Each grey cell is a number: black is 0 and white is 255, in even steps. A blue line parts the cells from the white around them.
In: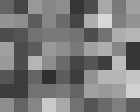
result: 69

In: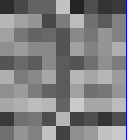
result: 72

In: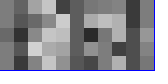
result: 99

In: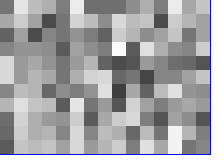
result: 229

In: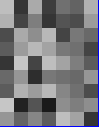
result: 53

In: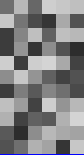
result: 184
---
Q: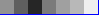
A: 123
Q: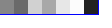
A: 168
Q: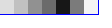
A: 107
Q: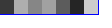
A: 161
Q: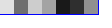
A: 163
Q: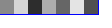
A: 173
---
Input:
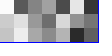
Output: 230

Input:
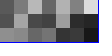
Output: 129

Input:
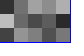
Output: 141

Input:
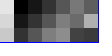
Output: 120

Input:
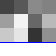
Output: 138

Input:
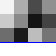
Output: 74
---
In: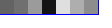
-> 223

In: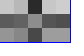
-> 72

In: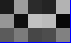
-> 71

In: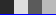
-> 222

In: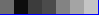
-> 131

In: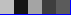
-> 164

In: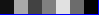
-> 225

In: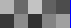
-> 49

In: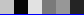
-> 122

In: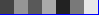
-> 34
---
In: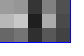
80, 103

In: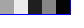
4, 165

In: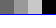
3, 103

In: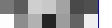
79, 253

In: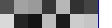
68, 217

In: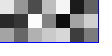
97, 164

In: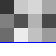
167, 108

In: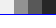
39, 240

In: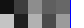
103, 196
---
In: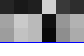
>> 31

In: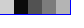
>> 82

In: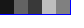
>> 57

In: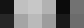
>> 199

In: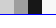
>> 23

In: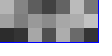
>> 93

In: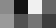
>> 240

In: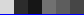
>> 22
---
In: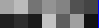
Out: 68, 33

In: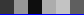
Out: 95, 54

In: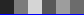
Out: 108, 37

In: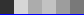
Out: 121, 49

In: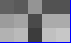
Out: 82, 178

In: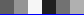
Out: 176, 95

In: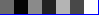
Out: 254, 106

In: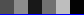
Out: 3, 79

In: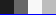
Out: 189, 29
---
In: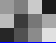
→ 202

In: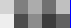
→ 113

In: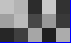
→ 201

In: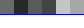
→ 197

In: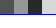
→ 41

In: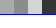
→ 212
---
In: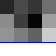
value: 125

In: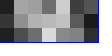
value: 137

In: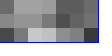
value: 142

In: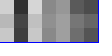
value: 159

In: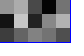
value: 130

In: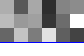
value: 225

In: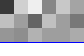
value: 158

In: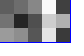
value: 86
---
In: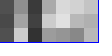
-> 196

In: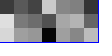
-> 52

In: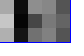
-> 84

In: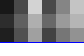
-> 196

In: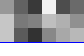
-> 106

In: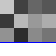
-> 86

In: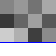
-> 168
